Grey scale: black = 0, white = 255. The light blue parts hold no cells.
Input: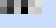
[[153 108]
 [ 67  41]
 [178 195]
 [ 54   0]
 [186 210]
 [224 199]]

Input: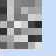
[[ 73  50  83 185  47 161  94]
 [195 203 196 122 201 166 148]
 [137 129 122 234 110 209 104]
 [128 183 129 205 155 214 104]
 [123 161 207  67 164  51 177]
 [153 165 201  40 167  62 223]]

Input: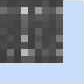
[[ 75 111  77  71  79  67  74  63  62]
 [ 65  90  75  72  68  81  67 111  77]
 [ 70  90  72  68  71  66  71  63  62]
 [ 75 202 105  99  92 163  79 185  88]
 [ 71  75  78  73  67  65  64 125  88]
 [ 67 156  88  72  96  82  95  71  63]
 [ 83  95  84  78  72  70  71  93  74]
 [ 63  90  72  70  68  75  78  77  65]
 [ 71 139  87  84  78 120  71 132  77]]

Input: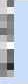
[[209 214 155 177 114 191 221 182 182 125 136]
 [112 238 122 135 130 152 255 105 112  42 173]]

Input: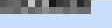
[[ 84 111]
 [ 99 113]
 [106 101]
 [ 71 135]
 [198 103]
 [ 74 116]
 [163 140]
 [ 24 122]
 [ 57 128]
 [ 68 107]
 [119 120]
 [ 39 109]
 [ 76 110]]

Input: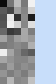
[[ 11  90  80  84 104 164 120 238 165 127 148 129]
 [118  70 232 241  57 126 128 164 147 156 125 181]
 [188 159  47 208  69 157 138 131 134 130 142 135]
 [121 133 139 135 168 167 129 104 133 143 124 141]
 [241 209  29 222 125 154 175  90 149 134 152 192]]

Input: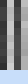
[[ 53  65  65  53  56  65  59  65  56  47]
 [199 183 187 199 199 183 195 183 195 207]
 [ 57  71  75  57  68  75  75  78  71  71]
 [189 171 167 189 176 171 167 162 176 176]]

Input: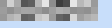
[[151 157 152]
 [208 144 179]
 [170 158 190]
 [ 86 166  98]
 [ 95 165 105]
 [184 156 198]
 [229 142 209]
 [141 160 155]
 [ 62 174 100]
 [ 77 168  90]
 [230 143 214]
 [184 148 160]
 [202 144 174]
 [154 162 183]]
